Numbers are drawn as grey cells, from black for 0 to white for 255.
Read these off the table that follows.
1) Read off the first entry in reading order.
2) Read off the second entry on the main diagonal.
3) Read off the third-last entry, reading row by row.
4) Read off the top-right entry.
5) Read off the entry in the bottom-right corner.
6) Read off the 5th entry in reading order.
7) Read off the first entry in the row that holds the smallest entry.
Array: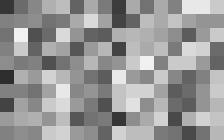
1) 54
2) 135
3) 73
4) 202
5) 183
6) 189
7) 46
